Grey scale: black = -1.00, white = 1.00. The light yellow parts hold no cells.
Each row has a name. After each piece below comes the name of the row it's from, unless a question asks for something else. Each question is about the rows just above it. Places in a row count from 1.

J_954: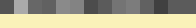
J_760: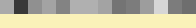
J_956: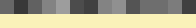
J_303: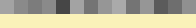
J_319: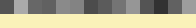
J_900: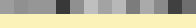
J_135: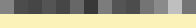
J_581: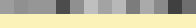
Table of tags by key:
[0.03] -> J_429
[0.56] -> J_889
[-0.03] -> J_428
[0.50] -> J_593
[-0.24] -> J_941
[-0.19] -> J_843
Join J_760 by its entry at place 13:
J_428
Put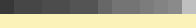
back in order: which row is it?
J_135
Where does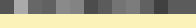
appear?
J_954

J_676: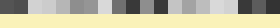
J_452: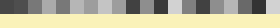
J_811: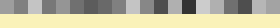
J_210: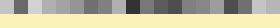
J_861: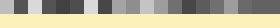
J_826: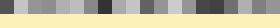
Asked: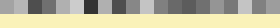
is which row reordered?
J_811
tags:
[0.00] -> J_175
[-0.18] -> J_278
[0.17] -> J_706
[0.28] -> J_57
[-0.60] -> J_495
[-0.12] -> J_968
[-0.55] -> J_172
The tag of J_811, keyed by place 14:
J_495
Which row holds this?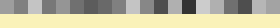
J_811

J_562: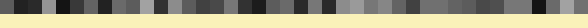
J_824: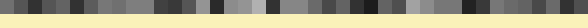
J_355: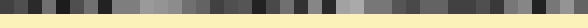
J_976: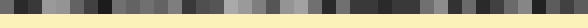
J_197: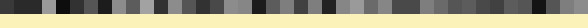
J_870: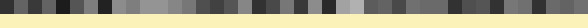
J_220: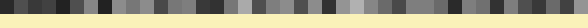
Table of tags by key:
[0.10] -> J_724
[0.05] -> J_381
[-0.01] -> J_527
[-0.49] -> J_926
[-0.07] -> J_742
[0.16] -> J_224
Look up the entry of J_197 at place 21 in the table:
J_527
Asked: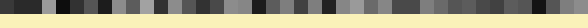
J_197
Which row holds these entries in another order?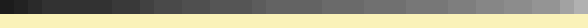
J_870
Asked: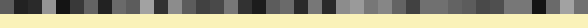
J_562

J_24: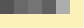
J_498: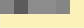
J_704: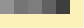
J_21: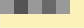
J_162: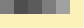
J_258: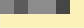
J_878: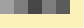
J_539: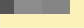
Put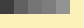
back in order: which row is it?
J_704
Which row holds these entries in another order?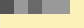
J_21
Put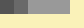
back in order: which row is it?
J_21
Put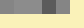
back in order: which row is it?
J_498
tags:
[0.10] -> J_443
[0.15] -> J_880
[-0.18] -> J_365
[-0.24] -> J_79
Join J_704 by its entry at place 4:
J_79
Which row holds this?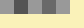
J_21
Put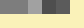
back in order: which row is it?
J_162

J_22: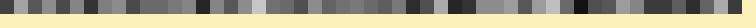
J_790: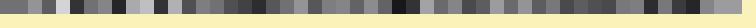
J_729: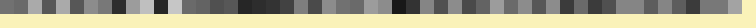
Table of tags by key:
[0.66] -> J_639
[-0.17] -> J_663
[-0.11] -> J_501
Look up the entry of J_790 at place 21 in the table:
J_501
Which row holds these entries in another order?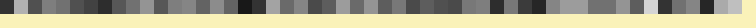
J_790
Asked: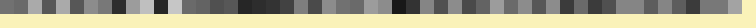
J_729
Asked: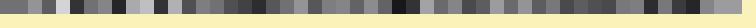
J_790
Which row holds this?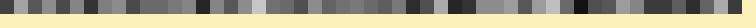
J_22
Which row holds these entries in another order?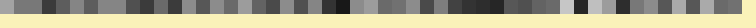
J_729

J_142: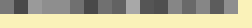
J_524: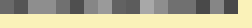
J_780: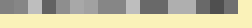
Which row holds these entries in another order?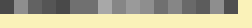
J_524
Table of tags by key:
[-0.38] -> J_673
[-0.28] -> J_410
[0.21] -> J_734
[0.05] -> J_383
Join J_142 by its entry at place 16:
J_410
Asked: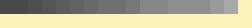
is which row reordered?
J_142
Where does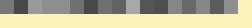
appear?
J_142

